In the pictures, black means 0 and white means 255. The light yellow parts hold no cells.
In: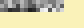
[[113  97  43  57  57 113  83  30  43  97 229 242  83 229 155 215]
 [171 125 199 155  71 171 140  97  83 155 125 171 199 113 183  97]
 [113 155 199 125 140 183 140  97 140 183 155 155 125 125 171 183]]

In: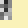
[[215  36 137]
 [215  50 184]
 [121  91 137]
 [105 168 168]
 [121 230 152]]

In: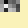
[[136  11 108  93 136]
 [174  39 190 174  79]
 [162 242 150 121  66]]

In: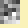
[[105  48 119 254 178]
 [119  79 193 162 162]
 [147 105  93  64 147]
 [119 178 135  93  64]
 [119 193 208 222 238]
 [162 222 162 208 135]]

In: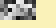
[[156  46  59  31 241 225  46  86  46]
 [130  99 241 225 142 212 225 241  72]
 [182 114 225 198 182 169 130  72 142]
 [ 72 142  19 212 182 114 182  72 198]
 [182 225 212 130  19  59  86 114  31]]

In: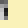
[[191  28]
 [205  41]
 [ 94 106]
 [205 121]
 [162 146]]

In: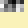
[[249  85 139  71 221 193]
 [178 127 152 113 235 164]
 [193 139  47   7 113  47]]
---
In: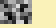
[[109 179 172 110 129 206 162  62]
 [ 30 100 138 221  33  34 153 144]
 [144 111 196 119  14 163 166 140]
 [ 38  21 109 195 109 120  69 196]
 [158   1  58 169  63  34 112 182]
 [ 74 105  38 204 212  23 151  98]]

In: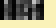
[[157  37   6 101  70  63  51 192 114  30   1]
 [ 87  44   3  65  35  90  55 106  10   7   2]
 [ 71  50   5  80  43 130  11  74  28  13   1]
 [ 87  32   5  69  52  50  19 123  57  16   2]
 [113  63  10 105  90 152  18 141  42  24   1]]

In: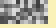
[[174 195 221  63 200  86 209 162  66 208 147 145]
 [ 86 109 140 125 209 107 209 105  61 103 210 122]
 [141 166 220 209 105  77 101 130  86 112 176 213]
 [108 161 214  90 123 143  86 180 186 147 219 123]
 [ 88  78  95 168  91 114 201  88 162 113  81  74]
 [ 85 203 159  67 174 197 163 117 222 183 104  80]]

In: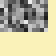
[[150  94  85 129  45  77 236 166 102 187 132 191]
 [143  48 135 142  75  53  79 189 184 109  86 209]
 [215  61 115 165 183 113 132  90 189 198 111  45]
 [179  98 143 166 158  45 113  47 155 169  45  80]
 [146  69 186 157 150  29 101  88 140 108  29 154]
 [197  47 162  89 181 232 132 142 174 185  92  91]
 [141  89  70 125  38  84 198 182 137 190 107 207]
 [162 198 115  92  95  32 193 117 110  66 210 144]]

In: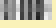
[[ 98 159 137 236  66 154  59 153  54  89 214 210 185]
 [122 154 137 215  71 154  69 144  80  89 186 194 173]
 [128 148 137 201  74 154  77 137  90  93 174 183 168]
 [ 84 159 138 241  64 153  59 155  43  91 226 211 191]
 [ 67 155 139 243  63 152  62 155  32  96 236 208 196]]

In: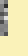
[[120 159]
 [ 47 130]
 [185 129]
 [111  82]
 [223 136]
 [145  77]
 [130 132]
 [136 127]
 [ 83 137]]
